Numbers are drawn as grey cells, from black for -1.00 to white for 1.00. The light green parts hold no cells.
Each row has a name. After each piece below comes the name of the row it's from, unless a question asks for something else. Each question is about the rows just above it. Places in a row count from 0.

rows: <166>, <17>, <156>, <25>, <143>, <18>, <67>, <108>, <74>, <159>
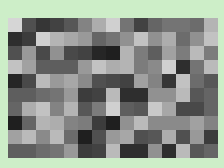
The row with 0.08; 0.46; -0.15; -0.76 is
<74>
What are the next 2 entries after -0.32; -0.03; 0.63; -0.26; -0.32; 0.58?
0.31; -0.43
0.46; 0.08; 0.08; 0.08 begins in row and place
<108>, 9

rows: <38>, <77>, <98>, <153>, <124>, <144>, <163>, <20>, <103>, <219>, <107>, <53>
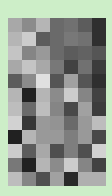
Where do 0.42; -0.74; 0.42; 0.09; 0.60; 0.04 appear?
<144>
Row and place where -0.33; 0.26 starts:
<124>, 3
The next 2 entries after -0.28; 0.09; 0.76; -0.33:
0.26; -0.33
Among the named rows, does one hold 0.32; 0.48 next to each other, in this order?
no
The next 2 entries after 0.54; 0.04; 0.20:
-0.17; -0.28
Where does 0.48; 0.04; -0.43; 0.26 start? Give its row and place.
<163>, 2

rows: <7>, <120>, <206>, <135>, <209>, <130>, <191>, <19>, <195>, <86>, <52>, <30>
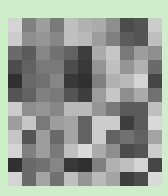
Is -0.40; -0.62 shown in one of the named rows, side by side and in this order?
no
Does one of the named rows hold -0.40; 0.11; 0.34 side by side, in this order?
no
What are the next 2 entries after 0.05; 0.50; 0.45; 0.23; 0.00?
-0.29; -0.34
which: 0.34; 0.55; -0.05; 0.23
<206>
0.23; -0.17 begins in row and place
<195>, 2

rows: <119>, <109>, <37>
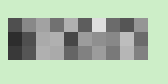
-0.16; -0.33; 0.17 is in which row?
<119>
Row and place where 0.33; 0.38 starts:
<109>, 2
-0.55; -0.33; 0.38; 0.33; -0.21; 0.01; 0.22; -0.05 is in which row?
<37>
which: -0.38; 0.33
<109>

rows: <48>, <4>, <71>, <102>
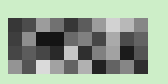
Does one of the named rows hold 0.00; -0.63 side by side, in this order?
no
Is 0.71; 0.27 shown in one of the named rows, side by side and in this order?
yes
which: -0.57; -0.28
<48>

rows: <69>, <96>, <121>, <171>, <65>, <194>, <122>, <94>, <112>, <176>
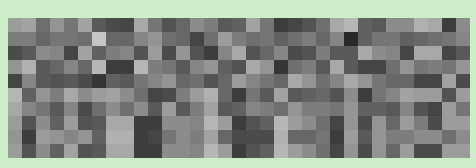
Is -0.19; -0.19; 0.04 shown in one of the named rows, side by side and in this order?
yes
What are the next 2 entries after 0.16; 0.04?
0.16; -0.24
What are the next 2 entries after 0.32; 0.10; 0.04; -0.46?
0.32; 0.32
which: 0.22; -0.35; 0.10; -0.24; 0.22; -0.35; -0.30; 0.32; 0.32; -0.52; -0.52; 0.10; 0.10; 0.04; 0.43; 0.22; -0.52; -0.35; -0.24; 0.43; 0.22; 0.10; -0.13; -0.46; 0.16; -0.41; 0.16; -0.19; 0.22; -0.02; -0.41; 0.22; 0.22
<94>
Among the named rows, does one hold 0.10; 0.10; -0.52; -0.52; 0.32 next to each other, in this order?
no
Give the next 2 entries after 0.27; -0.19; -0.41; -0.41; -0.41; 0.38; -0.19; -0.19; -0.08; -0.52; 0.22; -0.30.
0.16; -0.02

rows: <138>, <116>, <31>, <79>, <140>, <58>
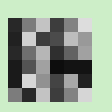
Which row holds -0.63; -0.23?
<31>
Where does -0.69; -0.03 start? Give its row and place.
<138>, 0
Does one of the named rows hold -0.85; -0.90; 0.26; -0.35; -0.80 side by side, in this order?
no
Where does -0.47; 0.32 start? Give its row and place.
<140>, 3

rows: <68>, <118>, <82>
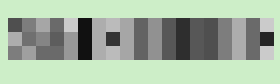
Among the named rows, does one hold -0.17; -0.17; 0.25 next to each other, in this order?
no
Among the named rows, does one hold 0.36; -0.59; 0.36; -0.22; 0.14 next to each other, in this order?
no
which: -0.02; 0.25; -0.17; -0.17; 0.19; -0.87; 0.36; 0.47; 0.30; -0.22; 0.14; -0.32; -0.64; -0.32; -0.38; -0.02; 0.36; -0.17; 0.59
<82>
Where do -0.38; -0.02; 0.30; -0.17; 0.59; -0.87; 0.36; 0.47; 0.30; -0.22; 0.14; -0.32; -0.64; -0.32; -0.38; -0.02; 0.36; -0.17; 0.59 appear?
<68>

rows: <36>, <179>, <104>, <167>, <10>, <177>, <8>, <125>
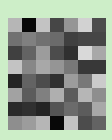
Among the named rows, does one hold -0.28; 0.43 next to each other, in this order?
yes
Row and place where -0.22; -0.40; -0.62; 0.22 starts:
<10>, 1
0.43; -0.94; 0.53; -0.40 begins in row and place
<125>, 2
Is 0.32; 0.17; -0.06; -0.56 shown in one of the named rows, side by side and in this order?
yes
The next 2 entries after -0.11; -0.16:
-0.50; -0.45

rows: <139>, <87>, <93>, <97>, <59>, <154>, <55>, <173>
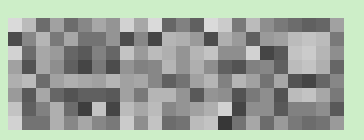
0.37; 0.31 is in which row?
<59>
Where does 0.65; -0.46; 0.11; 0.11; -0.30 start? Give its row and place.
<55>, 15
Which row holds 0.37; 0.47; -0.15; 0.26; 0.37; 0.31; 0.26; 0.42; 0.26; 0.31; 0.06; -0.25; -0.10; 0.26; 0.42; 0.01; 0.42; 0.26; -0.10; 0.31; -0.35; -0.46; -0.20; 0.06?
<59>

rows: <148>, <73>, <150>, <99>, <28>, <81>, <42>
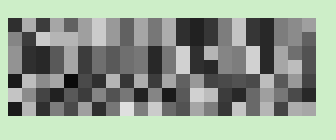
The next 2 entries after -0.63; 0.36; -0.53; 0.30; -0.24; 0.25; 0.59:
0.20; -0.24
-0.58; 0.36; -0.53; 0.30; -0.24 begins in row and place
<28>, 8
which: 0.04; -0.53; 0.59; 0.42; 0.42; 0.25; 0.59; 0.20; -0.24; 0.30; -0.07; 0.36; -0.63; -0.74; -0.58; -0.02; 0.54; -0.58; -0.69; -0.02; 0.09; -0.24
<73>
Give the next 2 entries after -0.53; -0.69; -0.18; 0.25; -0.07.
-0.42; -0.69
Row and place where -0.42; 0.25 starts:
<42>, 4
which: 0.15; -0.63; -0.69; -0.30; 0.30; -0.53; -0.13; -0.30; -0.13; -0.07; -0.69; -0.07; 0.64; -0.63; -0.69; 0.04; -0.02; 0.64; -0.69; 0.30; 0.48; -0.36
<99>
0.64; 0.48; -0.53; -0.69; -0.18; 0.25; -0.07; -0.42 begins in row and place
<81>, 13

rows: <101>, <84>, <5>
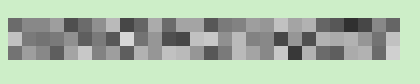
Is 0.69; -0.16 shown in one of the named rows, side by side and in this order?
no
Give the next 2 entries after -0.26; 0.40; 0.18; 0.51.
0.46; 0.18
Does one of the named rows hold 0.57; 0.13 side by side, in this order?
yes
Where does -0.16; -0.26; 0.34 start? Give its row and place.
<5>, 22
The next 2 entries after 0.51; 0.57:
0.13; 0.46

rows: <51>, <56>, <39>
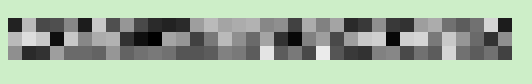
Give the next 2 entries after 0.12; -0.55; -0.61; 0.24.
0.35; -0.11
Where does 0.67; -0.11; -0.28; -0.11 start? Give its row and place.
<39>, 31
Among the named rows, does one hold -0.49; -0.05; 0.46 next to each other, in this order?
yes
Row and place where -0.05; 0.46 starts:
<56>, 14

